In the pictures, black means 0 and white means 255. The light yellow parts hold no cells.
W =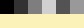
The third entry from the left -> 126
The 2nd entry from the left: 50
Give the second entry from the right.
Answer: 83
